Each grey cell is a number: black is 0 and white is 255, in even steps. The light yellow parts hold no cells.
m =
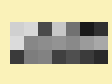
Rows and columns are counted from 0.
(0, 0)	208
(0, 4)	113
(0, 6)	48
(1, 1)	135
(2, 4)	79

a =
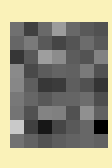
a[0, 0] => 112
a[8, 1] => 98
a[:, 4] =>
[104, 84, 92, 97, 94, 101, 81, 89, 99]
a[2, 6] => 130
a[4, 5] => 81
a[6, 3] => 128
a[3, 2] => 92
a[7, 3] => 70
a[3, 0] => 138
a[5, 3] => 100
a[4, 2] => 55
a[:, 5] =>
[89, 108, 83, 122, 81, 109, 144, 103, 103]
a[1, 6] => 89
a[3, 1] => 73
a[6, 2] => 131
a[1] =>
[102, 122, 89, 69, 84, 108, 89]
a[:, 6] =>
[81, 89, 130, 81, 52, 77, 97, 0, 97]

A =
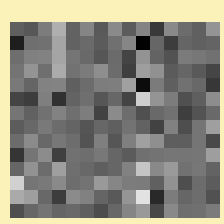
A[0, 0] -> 95
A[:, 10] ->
[57, 102, 99, 145, 123, 148, 105, 66, 143, 115, 137, 96, 41, 71]
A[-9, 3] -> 49
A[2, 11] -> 82
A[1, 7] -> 112
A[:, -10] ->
[133, 106, 105, 123, 108, 111, 125, 85, 83, 110, 104, 115, 129, 95]
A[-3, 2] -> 121
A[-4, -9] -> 95
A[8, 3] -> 119
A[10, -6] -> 197
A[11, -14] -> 117
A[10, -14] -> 146
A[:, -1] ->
[148, 100, 113, 69, 55, 141, 105, 159, 73, 158, 99, 92, 81, 123]
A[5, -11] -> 99
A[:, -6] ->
[132, 2, 147, 158, 12, 207, 80, 98, 160, 112, 197, 123, 226, 153]
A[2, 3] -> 165
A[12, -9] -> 101
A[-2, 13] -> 109
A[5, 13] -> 95
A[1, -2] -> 96
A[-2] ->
[170, 158, 104, 61, 139, 129, 101, 89, 149, 226, 41, 124, 102, 109, 81]
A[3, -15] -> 116
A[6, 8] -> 109
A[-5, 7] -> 102
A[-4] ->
[102, 146, 108, 159, 111, 104, 95, 102, 130, 197, 137, 154, 113, 119, 99]
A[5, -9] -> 86
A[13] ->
[79, 103, 116, 101, 105, 95, 77, 103, 133, 153, 71, 137, 110, 112, 123]
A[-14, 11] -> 137
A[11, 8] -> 124
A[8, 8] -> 127
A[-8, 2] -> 113
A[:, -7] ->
[92, 134, 68, 63, 160, 68, 109, 115, 127, 91, 130, 124, 149, 133]

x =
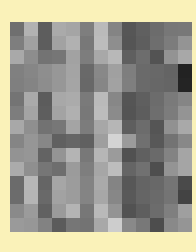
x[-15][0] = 111
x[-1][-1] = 149
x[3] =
[128, 134, 142, 151, 164, 105, 136, 160, 126, 106, 104, 100, 34]
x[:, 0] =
[111, 126, 169, 128, 127, 116, 125, 168, 133, 147, 171, 107, 108, 138, 154]
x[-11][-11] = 141
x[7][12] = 169
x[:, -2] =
[119, 124, 147, 100, 101, 122, 124, 145, 115, 131, 148, 117, 116, 127, 137]
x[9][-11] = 99
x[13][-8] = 119
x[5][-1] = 133
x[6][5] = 120
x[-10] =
[116, 170, 92, 168, 171, 122, 186, 135, 85, 95, 108, 122, 133]
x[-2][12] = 159
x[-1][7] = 205
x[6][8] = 84
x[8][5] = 96
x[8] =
[133, 150, 135, 96, 102, 96, 158, 212, 155, 112, 88, 115, 136]
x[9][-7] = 182
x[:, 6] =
[186, 188, 168, 136, 134, 186, 188, 167, 158, 182, 166, 170, 167, 185, 168]
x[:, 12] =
[120, 148, 168, 34, 36, 133, 148, 169, 136, 165, 165, 74, 67, 159, 149]
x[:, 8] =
[86, 85, 95, 126, 127, 85, 84, 94, 155, 81, 101, 87, 89, 82, 137]
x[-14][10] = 110
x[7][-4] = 108
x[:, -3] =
[108, 110, 83, 104, 103, 108, 110, 85, 88, 106, 78, 104, 106, 108, 77]
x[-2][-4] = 94
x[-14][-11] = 93
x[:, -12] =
[178, 161, 141, 134, 132, 170, 164, 143, 150, 150, 143, 183, 181, 155, 151]
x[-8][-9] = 164

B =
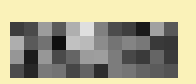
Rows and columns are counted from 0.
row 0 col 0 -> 61
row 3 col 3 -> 115
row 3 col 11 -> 83
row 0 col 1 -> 74
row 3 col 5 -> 99
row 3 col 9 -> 100
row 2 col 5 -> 156
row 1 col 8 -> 132
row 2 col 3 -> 74
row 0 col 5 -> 223
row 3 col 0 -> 76
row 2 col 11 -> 58
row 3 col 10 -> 91
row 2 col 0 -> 150

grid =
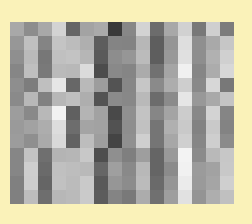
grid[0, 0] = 168
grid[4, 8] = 135
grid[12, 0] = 128
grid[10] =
[134, 206, 106, 192, 189, 185, 102, 159, 137, 184, 101, 139, 241, 155, 162, 200]
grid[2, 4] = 195
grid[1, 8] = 131
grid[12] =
[128, 189, 110, 183, 186, 202, 92, 132, 121, 172, 112, 158, 225, 148, 174, 192]
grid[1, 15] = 198
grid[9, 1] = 195
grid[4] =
[142, 125, 191, 230, 103, 185, 157, 83, 135, 198, 138, 173, 206, 137, 215, 120]
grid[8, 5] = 189
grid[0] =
[168, 141, 168, 211, 101, 163, 170, 57, 135, 211, 108, 168, 209, 120, 207, 124]
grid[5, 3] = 183
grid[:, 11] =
[168, 149, 153, 165, 173, 139, 164, 176, 167, 153, 139, 149, 158]
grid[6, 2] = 184
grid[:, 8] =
[135, 131, 150, 133, 135, 136, 144, 142, 144, 127, 137, 140, 121]
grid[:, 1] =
[141, 192, 186, 191, 125, 184, 137, 162, 143, 195, 206, 205, 189]
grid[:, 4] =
[101, 188, 195, 184, 103, 191, 96, 109, 98, 182, 189, 187, 186]
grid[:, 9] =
[211, 183, 187, 171, 198, 185, 195, 193, 207, 158, 184, 187, 172]
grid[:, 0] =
[168, 151, 143, 134, 142, 138, 157, 154, 156, 134, 134, 128, 128]
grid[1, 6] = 93
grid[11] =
[128, 205, 101, 193, 187, 201, 89, 150, 140, 187, 106, 149, 235, 154, 165, 207]
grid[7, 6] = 162
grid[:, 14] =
[207, 169, 177, 172, 215, 169, 211, 201, 206, 185, 162, 165, 174]
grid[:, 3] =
[211, 196, 192, 186, 230, 183, 242, 221, 217, 180, 192, 193, 183]
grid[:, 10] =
[108, 94, 94, 113, 138, 108, 134, 117, 117, 101, 101, 106, 112]

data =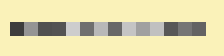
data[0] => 61
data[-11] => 83
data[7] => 103
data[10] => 192

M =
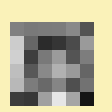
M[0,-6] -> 128
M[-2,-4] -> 105
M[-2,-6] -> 184
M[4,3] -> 133
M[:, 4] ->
[137, 75, 84, 154, 79, 165]
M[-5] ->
[204, 102, 43, 53, 75, 154]
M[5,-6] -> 60
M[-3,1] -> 88
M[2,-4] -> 121
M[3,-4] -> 137
